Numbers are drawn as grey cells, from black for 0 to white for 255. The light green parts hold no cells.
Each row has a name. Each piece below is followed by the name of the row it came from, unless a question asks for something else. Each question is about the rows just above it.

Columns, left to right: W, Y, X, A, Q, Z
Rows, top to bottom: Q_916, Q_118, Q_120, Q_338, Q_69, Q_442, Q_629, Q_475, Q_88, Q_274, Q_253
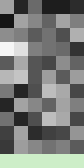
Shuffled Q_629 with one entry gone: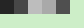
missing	[121]
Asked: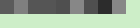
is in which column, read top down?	X
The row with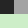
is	Q_475
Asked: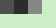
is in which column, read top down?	X

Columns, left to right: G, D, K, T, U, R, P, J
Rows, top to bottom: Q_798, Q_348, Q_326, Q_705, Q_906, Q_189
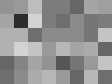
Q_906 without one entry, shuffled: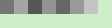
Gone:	[132]
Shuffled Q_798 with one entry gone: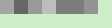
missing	[159]
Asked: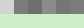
Q_348
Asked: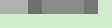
Q_326
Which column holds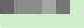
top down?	R
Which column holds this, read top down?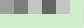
J

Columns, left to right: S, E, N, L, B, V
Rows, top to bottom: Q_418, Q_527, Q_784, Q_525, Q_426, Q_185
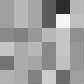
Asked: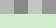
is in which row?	Q_525
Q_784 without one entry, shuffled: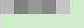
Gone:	[143]
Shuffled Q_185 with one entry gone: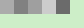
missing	[177]

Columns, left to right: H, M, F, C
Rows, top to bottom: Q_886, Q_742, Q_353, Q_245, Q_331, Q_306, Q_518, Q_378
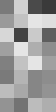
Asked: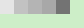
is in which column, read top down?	M
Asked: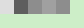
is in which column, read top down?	C
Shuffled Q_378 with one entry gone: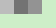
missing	[174]
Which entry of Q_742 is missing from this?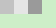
[222]
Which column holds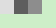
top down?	C

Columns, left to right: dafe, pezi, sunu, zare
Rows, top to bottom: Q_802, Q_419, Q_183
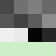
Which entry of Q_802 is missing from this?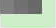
[72]
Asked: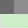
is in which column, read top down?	zare
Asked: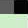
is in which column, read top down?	sunu
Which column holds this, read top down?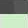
dafe
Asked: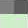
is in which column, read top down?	sunu
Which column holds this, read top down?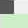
dafe

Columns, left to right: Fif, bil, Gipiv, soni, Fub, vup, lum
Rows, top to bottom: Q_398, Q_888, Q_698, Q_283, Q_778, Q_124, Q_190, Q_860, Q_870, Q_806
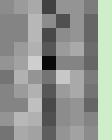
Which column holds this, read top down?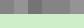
Fif
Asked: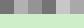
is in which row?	Q_124
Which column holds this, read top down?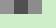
Fub
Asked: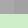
Q_806
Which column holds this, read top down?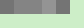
Fif
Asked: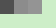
Q_870
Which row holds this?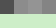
Q_870

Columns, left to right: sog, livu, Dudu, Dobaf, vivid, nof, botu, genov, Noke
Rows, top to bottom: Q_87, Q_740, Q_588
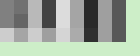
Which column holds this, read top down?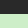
botu
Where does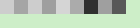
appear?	Q_588
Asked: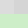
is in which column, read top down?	vivid
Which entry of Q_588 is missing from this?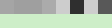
[213]
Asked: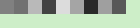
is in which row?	Q_87
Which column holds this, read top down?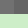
livu

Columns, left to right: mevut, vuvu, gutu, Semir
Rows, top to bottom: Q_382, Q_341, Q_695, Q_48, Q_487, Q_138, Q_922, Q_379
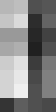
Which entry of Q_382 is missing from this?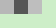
[80]
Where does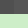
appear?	Q_382

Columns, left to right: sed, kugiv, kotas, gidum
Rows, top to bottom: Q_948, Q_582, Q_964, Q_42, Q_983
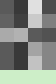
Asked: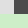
Q_948
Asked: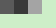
Q_42
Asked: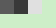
Q_948
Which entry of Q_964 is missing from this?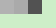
[90]

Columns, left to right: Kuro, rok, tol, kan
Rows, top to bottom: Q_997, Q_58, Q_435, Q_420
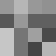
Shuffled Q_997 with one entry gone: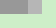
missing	[145]
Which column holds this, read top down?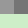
rok
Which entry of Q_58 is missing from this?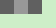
[88]
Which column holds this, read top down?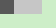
Kuro
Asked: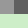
Q_58

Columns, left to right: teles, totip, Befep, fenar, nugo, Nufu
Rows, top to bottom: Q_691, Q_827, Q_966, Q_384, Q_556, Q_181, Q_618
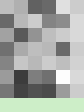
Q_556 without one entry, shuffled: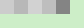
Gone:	[198]
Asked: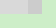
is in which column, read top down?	Nufu
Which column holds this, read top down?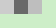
nugo
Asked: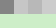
Q_556
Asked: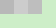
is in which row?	Q_556
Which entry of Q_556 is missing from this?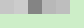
[210]
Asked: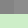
Q_827

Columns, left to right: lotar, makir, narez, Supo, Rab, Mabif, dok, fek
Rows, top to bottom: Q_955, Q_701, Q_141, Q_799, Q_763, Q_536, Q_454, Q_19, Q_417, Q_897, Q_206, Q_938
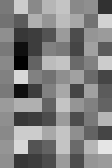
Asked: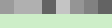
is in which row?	Q_19
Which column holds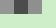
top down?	Mabif
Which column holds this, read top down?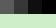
makir
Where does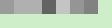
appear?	Q_19
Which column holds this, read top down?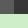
makir

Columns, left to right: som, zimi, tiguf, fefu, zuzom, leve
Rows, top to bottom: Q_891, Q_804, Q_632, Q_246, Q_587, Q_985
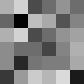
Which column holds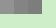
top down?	zuzom
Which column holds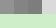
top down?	zuzom
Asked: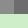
Q_246
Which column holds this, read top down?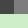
fefu
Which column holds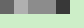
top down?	som
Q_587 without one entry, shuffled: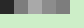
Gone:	[117]

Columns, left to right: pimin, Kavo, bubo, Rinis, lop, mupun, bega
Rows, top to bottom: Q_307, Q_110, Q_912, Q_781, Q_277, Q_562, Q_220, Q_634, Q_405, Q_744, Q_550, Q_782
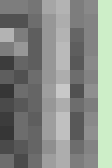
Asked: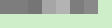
Q_307
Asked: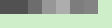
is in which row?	Q_110
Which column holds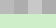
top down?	lop
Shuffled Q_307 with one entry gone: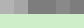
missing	[117]
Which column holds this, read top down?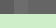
bubo
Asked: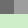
Q_782
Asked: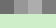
Q_110

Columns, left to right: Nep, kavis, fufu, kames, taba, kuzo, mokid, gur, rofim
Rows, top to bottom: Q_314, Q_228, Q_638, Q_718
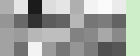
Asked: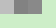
Q_638
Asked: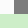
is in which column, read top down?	gur

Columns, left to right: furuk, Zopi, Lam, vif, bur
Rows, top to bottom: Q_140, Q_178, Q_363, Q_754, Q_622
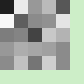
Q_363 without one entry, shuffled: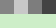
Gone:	[179]
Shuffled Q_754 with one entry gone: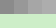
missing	[160]
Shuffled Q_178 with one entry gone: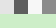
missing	[145]

